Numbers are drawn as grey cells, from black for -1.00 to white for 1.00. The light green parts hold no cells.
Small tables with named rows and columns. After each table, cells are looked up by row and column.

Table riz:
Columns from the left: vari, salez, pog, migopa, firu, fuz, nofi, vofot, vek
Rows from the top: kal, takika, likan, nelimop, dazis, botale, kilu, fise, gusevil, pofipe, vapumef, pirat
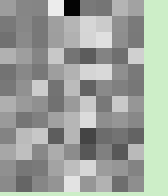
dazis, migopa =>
0.24
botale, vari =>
-0.06
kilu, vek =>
0.18
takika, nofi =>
0.59
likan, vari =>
-0.11
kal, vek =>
0.27

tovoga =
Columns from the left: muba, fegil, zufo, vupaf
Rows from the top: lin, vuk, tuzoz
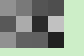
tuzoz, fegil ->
-0.24
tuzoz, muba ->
0.14
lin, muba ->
0.14
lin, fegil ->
-0.05
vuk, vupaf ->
0.51
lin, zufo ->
-0.34
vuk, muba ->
-0.31
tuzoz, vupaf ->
-0.75
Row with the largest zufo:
tuzoz

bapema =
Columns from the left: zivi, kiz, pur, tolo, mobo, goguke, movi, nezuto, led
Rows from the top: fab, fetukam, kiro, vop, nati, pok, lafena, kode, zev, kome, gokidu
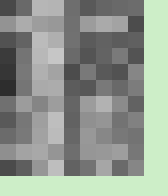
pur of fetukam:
0.23
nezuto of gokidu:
-0.17
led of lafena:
-0.23
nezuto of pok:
-0.18
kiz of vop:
-0.09
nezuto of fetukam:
0.28
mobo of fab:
-0.14

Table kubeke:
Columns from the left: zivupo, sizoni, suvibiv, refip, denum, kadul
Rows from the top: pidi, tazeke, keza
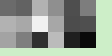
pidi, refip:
0.12
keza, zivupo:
0.28
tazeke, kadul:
-0.38
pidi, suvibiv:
0.40
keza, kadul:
-0.93
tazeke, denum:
-0.40
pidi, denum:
-0.39
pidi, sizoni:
-0.23
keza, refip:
0.47
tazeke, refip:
0.31
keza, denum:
-0.76
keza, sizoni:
-0.01
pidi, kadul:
-0.02
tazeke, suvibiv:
0.89
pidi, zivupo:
-0.16
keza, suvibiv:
-0.63
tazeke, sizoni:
0.32
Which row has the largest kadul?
pidi

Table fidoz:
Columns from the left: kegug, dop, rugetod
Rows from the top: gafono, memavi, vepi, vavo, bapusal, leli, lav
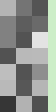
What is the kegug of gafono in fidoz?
0.41
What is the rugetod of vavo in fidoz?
0.46
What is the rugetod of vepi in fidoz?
0.78
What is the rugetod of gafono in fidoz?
-0.34
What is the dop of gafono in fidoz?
-0.09
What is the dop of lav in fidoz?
0.40

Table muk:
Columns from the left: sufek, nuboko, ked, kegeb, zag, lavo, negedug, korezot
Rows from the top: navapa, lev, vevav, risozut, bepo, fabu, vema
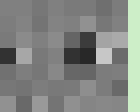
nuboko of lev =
0.03
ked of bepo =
-0.07
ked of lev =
-0.09
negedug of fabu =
-0.03
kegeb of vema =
-0.09
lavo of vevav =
-0.53
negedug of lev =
-0.07
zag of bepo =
-0.19
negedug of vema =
0.07
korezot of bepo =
-0.01
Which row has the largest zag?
vema

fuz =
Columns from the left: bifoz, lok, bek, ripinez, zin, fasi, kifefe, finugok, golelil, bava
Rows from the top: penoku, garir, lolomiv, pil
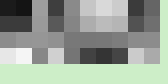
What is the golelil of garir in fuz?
-0.36
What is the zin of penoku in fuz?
0.08
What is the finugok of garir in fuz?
0.42
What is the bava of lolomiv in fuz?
0.10
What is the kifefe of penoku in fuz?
0.70
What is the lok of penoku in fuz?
-0.84
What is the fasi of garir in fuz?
0.36
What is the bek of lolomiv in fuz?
0.18
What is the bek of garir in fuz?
0.21
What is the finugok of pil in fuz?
-0.46
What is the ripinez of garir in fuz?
-0.30
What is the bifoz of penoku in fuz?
-0.79
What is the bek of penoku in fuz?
0.23
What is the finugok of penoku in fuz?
0.60
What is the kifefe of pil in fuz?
-0.59

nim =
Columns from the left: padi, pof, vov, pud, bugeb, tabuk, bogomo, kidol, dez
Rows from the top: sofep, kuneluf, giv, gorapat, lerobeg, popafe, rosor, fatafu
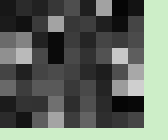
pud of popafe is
-0.30
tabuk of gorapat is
-0.61
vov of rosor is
-0.61
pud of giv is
-0.92
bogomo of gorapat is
-0.36
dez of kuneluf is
-0.46
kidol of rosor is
-0.96
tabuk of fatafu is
-0.22
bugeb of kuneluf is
-0.57
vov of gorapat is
-0.43
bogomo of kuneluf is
-0.76
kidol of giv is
-0.53
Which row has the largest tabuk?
fatafu

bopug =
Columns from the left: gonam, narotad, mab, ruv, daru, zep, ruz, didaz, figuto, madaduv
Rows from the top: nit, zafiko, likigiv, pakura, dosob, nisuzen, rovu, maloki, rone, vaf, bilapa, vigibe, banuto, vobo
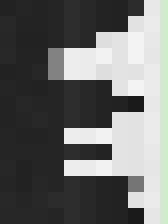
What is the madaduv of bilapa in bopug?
0.81
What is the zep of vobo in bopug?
-0.69
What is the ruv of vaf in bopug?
-0.71
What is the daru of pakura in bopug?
0.86
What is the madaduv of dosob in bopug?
0.84
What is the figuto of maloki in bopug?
0.77
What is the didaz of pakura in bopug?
0.78
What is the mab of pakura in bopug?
-0.72
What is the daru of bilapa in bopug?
0.86
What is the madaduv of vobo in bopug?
0.81
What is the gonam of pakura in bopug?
-0.69
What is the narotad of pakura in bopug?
-0.72
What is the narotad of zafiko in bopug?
-0.72

